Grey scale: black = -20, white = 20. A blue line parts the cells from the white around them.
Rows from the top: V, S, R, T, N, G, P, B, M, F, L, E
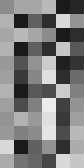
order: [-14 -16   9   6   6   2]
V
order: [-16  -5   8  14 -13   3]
S

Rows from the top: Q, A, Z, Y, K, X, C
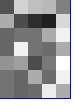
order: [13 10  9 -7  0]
Q
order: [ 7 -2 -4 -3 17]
C
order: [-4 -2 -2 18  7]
Z
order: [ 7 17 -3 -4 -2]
C

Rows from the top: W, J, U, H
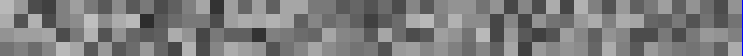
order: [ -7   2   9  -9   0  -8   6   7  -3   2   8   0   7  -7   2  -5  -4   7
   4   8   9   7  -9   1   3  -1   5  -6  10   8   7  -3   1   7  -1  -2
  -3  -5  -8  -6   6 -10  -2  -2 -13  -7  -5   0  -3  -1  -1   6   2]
J
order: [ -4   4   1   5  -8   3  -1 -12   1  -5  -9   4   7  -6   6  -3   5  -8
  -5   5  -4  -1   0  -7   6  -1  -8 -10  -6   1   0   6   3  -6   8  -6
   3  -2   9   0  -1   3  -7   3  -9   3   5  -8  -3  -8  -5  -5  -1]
U
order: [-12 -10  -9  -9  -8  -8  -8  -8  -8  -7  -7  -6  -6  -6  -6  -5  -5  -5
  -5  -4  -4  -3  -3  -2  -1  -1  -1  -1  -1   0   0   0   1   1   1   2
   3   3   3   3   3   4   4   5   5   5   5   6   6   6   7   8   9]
W
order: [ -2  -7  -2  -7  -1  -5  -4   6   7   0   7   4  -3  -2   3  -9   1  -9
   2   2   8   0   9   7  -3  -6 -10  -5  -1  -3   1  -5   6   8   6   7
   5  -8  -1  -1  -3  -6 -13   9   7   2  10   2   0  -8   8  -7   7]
J
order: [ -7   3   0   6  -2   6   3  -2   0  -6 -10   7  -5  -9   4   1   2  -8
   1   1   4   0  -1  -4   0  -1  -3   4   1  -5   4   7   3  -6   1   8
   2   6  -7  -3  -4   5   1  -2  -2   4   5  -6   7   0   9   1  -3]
H
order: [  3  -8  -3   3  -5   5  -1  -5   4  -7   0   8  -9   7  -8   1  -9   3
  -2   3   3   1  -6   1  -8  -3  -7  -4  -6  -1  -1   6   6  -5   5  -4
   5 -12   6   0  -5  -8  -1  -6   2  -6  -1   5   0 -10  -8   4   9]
W
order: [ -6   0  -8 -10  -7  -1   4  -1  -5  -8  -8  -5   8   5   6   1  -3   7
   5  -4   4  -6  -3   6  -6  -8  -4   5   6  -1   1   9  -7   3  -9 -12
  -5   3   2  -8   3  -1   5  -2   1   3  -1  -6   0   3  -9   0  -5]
W

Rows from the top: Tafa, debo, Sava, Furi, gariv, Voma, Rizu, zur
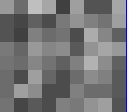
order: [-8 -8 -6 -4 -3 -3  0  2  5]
Voma
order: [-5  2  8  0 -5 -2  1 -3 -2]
gariv
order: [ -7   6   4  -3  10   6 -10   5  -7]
Tafa
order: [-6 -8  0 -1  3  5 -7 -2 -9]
zur
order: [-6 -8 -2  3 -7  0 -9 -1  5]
zur
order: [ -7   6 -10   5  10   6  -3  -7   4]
Tafa

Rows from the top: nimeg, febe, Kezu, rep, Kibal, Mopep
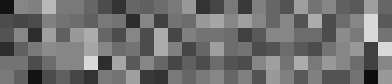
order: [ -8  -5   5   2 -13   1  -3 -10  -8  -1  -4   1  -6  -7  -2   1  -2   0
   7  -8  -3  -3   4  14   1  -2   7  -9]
Kezu
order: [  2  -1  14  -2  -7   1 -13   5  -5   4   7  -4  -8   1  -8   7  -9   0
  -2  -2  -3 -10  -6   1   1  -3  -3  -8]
Kezu
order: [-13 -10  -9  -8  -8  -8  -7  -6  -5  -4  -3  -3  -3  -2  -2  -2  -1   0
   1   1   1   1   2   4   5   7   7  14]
Kezu
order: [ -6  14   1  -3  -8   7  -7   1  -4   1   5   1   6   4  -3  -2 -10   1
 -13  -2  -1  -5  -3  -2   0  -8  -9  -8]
febe
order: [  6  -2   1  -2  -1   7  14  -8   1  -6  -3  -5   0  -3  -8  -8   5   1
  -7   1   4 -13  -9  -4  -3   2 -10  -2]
rep
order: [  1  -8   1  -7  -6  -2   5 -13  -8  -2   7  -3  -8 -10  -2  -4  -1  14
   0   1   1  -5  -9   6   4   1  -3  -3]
febe

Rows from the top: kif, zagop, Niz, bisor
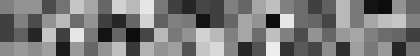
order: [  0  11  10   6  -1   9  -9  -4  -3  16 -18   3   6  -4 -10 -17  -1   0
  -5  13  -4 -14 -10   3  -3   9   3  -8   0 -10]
zagop
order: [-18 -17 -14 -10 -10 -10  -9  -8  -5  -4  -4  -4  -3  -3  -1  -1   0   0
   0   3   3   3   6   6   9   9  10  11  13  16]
zagop

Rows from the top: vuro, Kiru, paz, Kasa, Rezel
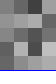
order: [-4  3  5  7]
Kiru
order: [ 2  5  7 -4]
Rezel
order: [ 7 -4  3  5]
Kiru

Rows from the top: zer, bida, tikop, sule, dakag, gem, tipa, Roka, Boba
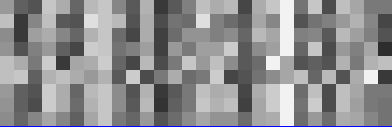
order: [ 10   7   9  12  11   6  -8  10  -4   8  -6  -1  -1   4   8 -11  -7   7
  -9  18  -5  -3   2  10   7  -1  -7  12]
tipa
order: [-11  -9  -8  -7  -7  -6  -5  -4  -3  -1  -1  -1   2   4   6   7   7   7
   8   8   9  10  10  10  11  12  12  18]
tipa
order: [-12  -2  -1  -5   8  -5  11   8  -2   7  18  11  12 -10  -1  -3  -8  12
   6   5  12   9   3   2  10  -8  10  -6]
Roka

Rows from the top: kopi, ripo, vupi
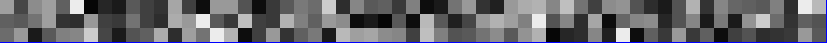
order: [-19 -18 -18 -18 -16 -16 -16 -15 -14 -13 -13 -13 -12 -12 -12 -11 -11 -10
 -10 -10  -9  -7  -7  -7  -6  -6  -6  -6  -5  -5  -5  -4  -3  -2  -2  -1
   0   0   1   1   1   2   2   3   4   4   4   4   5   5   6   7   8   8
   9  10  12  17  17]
kopi
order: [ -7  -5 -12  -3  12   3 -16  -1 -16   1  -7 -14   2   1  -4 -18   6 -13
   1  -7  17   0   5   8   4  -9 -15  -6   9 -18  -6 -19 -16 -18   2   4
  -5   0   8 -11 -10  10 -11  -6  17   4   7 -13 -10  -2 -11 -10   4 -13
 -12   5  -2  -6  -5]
ripo
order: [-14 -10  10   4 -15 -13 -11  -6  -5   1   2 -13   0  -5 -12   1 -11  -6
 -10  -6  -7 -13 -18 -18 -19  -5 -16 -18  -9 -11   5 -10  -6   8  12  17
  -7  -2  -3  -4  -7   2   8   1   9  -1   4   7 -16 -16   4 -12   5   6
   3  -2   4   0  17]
ripo
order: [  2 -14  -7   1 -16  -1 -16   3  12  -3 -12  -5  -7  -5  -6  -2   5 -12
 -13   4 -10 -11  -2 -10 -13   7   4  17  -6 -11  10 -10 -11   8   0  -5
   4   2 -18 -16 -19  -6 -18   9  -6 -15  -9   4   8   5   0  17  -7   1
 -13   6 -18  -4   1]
ripo

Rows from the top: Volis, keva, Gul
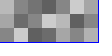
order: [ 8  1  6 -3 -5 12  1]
Gul
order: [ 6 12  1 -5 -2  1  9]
Volis
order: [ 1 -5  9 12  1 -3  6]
keva
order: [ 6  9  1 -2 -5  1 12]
Volis
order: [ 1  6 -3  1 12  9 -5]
keva

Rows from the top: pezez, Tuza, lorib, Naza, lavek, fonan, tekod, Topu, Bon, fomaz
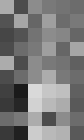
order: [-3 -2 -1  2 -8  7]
pezez
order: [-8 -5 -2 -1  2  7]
lavek
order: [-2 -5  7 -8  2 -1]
lavek
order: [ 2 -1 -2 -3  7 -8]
pezez
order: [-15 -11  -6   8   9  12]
fomaz
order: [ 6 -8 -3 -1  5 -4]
Naza

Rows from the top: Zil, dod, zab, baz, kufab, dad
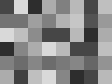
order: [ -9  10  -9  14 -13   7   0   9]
Zil
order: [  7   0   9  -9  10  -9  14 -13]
Zil
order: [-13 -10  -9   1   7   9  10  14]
dad
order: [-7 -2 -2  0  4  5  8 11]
dod
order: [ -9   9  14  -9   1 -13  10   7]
baz

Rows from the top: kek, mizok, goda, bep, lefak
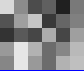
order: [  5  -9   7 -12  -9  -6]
goda
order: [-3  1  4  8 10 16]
lefak
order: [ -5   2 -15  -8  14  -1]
kek

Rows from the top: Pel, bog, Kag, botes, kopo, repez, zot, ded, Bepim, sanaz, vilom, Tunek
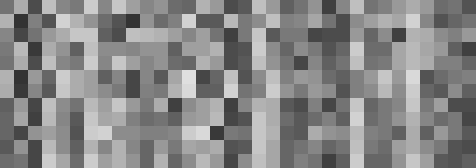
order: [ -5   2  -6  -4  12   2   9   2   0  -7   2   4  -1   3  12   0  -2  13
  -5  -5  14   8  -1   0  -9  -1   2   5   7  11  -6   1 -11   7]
zot
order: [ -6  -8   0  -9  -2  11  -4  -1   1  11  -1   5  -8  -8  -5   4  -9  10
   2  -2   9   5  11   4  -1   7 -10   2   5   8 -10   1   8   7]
ded

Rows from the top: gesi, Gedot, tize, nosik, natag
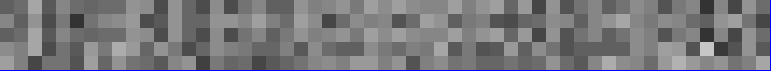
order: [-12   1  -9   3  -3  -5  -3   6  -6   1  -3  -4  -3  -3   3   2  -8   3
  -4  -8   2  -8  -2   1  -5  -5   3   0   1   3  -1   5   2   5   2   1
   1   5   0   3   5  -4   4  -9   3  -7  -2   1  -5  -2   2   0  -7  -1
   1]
gesi
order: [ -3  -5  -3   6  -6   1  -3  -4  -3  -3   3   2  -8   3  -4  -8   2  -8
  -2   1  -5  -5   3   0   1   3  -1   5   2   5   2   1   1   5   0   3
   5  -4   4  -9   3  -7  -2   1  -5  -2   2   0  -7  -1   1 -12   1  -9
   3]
gesi

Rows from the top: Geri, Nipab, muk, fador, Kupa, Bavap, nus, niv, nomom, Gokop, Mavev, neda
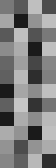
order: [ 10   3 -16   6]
Nipab
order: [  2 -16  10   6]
nus
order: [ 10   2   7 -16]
fador
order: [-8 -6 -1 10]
Geri
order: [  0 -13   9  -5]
Bavap
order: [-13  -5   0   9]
Bavap
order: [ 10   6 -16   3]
Nipab

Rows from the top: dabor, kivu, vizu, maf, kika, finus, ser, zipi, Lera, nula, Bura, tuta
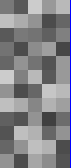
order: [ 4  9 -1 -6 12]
dabor
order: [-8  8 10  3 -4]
Bura
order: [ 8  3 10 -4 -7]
nula
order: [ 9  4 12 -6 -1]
dabor
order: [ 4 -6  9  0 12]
finus
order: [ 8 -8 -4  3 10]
Bura

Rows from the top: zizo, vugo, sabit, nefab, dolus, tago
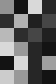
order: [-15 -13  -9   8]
vugo
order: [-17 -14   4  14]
nefab
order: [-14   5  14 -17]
dolus
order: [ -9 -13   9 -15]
sabit
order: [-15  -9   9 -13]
sabit

